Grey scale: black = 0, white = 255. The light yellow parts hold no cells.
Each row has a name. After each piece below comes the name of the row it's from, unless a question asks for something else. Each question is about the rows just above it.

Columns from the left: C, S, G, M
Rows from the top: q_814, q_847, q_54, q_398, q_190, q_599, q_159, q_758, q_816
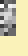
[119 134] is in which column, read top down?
M
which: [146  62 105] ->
q_816
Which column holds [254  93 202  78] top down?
C

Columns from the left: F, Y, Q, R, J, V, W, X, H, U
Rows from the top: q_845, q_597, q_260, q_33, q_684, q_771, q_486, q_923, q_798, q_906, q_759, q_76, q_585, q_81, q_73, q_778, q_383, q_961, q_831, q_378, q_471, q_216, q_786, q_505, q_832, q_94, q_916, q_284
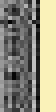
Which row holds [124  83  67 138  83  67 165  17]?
q_216
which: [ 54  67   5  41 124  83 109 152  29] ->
q_378
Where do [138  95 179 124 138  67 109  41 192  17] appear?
q_684
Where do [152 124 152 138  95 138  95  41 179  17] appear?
q_845

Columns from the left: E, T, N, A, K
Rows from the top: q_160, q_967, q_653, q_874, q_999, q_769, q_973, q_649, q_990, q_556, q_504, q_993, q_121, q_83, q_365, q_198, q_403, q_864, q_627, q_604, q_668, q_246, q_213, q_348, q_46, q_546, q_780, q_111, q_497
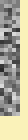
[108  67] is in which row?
q_546
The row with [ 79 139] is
q_111
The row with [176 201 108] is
q_213
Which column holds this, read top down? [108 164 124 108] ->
K

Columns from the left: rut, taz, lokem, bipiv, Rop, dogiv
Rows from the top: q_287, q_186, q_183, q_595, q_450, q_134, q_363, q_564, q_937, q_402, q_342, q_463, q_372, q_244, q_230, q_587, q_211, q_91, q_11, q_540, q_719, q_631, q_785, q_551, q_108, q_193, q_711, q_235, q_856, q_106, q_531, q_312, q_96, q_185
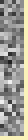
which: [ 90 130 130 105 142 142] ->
q_342
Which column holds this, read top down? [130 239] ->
lokem

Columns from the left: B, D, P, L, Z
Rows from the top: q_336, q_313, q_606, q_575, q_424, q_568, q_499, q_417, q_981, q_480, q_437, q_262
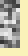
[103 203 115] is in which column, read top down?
P
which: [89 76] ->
q_336

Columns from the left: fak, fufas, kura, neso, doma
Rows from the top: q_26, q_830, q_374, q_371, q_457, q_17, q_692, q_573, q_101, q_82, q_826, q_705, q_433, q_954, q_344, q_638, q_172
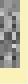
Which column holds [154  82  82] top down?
kura
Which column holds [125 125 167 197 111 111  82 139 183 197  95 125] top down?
fak
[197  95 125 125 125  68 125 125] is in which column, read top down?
fak
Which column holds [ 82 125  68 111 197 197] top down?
neso
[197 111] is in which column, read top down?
fak

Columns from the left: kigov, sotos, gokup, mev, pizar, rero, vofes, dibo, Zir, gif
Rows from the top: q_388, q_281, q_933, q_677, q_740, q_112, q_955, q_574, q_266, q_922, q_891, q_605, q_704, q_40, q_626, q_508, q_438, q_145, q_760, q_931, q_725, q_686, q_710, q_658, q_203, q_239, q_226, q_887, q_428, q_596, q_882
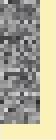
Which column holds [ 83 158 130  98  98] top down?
rero
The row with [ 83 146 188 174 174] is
q_388
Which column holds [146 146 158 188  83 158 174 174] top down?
gokup
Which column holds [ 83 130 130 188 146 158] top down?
Zir

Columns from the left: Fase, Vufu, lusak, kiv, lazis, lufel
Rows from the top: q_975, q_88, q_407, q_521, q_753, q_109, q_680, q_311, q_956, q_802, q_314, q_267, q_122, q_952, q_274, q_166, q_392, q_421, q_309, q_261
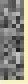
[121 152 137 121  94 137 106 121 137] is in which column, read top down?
lusak
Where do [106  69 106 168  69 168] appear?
q_109
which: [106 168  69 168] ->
q_109
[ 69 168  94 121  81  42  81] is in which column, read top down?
lazis
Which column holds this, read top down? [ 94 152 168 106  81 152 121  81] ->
kiv

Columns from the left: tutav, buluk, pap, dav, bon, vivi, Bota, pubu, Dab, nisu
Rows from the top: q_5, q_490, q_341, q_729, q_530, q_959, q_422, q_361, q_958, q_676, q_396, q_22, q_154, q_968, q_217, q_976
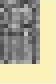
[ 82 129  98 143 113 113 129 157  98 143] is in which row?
q_968
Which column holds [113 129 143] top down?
bon
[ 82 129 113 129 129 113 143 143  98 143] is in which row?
q_22
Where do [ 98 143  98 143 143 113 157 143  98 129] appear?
q_729
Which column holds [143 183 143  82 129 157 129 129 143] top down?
dav

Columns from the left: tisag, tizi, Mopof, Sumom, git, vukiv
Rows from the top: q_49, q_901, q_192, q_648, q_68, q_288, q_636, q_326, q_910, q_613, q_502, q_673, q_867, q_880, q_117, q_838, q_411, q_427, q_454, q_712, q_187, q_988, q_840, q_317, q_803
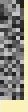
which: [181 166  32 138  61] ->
q_803
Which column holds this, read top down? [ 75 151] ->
tizi
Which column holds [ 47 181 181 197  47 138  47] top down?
git
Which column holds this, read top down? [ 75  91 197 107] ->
Mopof
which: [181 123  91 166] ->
q_838

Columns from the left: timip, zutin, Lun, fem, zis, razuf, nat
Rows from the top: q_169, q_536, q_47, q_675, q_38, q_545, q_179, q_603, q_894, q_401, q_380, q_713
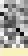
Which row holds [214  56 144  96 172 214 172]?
q_38
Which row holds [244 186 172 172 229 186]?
q_169
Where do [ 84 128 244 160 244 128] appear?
q_713
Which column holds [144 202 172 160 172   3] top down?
zis

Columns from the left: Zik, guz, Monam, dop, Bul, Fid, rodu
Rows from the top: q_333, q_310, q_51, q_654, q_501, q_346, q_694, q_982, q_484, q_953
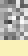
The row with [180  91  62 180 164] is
q_346
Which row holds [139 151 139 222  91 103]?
q_310
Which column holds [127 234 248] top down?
Fid

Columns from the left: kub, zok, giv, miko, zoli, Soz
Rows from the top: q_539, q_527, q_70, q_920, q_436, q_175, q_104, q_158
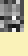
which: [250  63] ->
q_436
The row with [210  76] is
q_539
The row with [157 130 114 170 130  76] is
q_527
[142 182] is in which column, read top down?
Soz
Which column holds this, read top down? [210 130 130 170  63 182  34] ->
zoli
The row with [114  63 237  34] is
q_158

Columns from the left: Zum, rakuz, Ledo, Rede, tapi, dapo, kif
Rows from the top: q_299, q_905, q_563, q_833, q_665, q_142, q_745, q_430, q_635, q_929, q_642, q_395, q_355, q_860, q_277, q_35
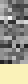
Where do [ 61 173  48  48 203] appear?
q_142
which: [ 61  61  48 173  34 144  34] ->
q_395
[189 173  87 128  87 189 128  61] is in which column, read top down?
rakuz
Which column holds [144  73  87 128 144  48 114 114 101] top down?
Rede

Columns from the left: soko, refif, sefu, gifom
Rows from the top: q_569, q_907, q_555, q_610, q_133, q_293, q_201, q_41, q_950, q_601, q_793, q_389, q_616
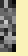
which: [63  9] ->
q_616
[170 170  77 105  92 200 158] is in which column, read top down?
refif

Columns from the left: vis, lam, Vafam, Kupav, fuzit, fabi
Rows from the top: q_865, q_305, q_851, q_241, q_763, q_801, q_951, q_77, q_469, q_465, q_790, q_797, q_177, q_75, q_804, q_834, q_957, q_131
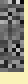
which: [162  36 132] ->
q_957
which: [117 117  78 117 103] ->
q_951

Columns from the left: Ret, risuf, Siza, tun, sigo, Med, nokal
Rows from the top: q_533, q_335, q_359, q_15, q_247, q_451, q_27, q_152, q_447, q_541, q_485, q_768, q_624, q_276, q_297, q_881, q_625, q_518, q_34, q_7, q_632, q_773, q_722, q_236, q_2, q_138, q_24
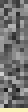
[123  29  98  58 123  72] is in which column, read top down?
sigo
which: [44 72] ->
q_24
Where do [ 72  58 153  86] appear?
q_533

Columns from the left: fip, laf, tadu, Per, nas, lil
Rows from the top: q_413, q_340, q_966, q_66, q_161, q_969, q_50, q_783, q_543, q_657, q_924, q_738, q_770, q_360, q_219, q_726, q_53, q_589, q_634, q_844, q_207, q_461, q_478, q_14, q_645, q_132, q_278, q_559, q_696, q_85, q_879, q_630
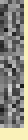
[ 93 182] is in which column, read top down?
fip
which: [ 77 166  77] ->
q_969
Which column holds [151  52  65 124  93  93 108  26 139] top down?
laf
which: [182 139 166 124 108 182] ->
q_630
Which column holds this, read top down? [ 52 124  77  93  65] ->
Per

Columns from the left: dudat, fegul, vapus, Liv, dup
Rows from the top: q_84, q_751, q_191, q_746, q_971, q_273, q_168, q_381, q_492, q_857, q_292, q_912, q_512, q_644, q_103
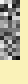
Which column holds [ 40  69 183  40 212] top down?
dup
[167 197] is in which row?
q_168
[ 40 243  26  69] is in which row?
q_751
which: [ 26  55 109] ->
q_191
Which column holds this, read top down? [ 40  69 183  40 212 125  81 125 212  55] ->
dup

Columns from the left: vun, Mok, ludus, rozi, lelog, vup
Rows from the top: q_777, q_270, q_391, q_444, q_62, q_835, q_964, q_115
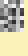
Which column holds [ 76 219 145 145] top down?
vun
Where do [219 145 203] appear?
q_62
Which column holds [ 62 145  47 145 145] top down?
rozi
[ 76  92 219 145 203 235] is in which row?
q_62

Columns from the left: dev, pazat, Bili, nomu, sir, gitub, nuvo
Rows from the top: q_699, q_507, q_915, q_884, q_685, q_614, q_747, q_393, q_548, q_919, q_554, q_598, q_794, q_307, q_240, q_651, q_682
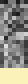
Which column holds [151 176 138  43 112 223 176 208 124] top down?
pazat
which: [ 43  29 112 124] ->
q_884
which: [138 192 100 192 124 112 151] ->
q_685
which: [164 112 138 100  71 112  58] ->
q_554
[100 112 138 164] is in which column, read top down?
dev

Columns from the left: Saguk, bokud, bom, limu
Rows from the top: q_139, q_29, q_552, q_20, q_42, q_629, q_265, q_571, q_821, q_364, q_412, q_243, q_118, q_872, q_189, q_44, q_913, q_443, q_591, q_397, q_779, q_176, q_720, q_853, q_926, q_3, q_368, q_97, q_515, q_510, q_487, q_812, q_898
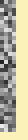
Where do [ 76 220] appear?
q_872
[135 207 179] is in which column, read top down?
Saguk
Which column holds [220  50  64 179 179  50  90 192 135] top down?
bokud
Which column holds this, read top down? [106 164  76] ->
Saguk
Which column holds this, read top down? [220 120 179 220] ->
bokud

